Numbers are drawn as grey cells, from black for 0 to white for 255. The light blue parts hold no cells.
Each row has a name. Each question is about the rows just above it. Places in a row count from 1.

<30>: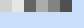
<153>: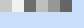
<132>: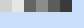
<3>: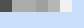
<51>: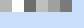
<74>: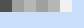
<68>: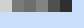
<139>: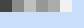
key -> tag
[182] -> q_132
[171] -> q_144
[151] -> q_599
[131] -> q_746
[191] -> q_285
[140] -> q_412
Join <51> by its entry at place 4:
q_285
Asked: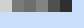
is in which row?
<68>
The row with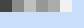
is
<139>
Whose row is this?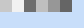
<153>

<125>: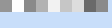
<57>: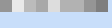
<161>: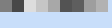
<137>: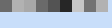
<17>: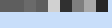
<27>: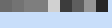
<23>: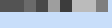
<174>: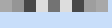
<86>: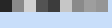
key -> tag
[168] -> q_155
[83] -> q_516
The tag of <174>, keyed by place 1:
q_155
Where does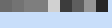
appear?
<27>
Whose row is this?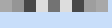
<174>
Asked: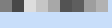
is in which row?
<161>

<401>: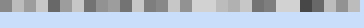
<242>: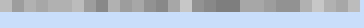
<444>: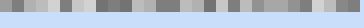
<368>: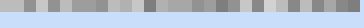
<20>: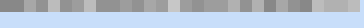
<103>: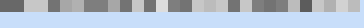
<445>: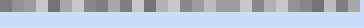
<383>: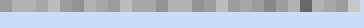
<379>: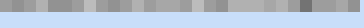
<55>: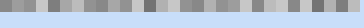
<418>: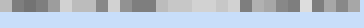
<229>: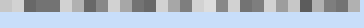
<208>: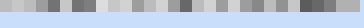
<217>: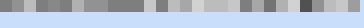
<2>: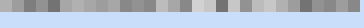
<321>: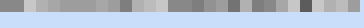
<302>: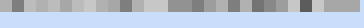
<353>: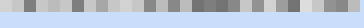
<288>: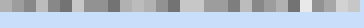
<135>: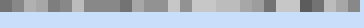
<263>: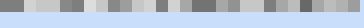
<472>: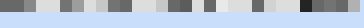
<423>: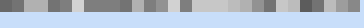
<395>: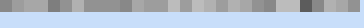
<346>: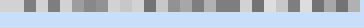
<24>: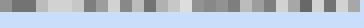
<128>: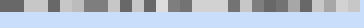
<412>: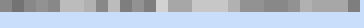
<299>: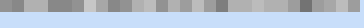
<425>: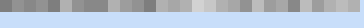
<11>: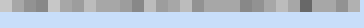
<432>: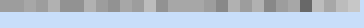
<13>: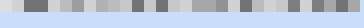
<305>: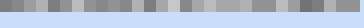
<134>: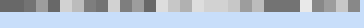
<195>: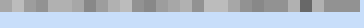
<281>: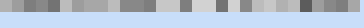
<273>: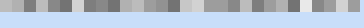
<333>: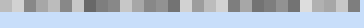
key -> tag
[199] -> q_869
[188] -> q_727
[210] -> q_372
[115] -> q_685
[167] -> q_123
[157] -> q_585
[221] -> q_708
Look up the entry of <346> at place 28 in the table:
q_123
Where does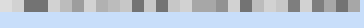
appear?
<13>
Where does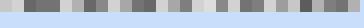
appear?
<229>
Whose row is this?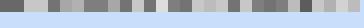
<103>

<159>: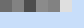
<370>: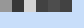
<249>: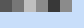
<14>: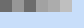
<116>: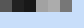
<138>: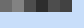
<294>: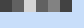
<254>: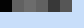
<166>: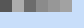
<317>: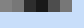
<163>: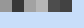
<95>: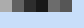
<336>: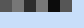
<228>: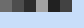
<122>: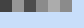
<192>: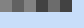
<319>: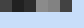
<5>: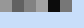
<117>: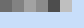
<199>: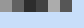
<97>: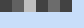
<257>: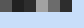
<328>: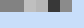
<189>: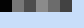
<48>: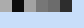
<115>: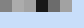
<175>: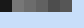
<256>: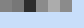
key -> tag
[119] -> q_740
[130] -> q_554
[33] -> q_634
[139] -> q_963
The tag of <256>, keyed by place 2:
q_740
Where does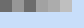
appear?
<14>
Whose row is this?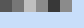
<249>
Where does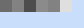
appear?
<159>
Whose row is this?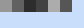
<199>
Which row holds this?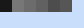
<175>
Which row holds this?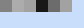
<115>

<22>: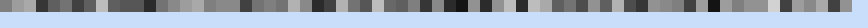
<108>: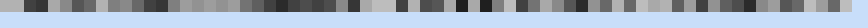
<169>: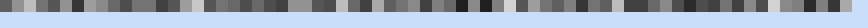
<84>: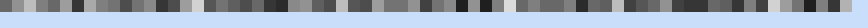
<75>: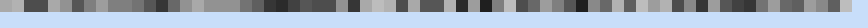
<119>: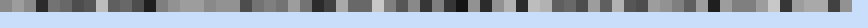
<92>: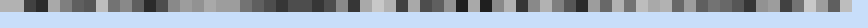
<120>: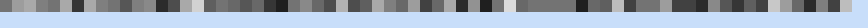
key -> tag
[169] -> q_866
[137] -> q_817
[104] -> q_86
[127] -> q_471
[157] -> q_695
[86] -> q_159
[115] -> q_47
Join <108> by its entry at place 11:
q_817
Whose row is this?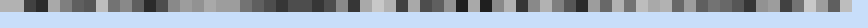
<92>
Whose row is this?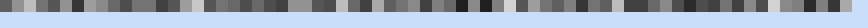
<169>

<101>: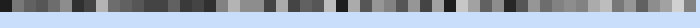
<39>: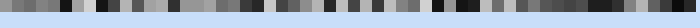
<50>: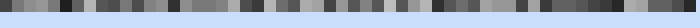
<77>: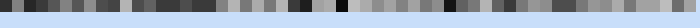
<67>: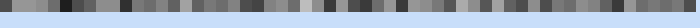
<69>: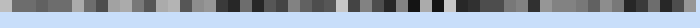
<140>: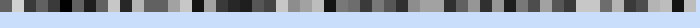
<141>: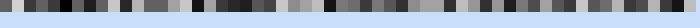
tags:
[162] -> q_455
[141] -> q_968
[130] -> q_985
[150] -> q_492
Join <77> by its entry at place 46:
q_968
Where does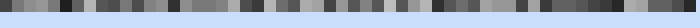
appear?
<50>
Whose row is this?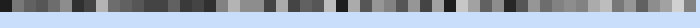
<101>

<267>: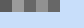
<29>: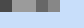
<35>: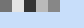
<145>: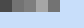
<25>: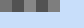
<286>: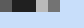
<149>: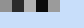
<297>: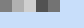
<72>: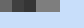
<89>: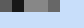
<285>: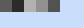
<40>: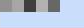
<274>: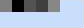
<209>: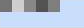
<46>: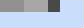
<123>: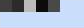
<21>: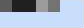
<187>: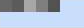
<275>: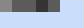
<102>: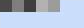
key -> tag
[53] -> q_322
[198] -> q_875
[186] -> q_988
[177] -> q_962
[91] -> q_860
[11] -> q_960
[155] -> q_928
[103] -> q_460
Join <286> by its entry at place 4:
q_988
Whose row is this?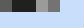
<21>
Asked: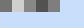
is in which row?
<209>
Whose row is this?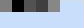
<274>
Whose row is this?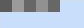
<267>

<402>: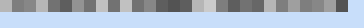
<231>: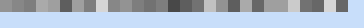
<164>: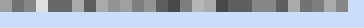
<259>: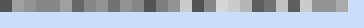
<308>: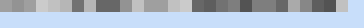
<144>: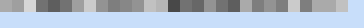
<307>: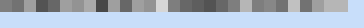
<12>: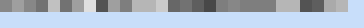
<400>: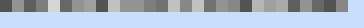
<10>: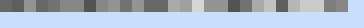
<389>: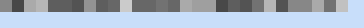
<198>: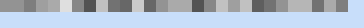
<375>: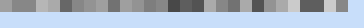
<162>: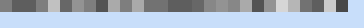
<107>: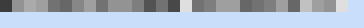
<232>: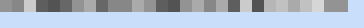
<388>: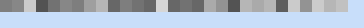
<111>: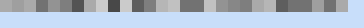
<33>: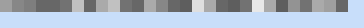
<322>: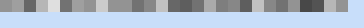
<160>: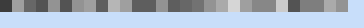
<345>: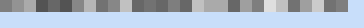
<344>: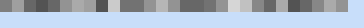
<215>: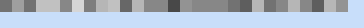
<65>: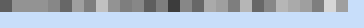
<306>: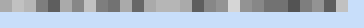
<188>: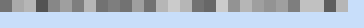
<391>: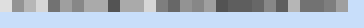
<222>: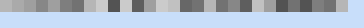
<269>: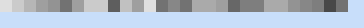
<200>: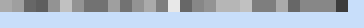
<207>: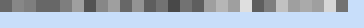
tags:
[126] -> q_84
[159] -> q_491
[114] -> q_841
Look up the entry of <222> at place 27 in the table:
q_84
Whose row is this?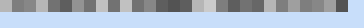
<402>
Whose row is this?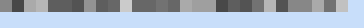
<389>
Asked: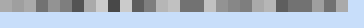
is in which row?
<111>

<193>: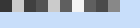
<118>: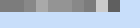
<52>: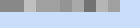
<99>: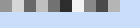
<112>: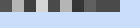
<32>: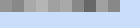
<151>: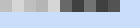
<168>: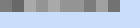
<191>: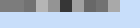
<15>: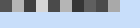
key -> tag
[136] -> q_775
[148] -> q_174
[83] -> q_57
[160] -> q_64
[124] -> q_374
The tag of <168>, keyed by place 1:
q_374
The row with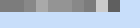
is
<118>
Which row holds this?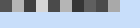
<15>
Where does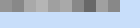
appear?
<32>
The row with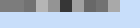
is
<191>

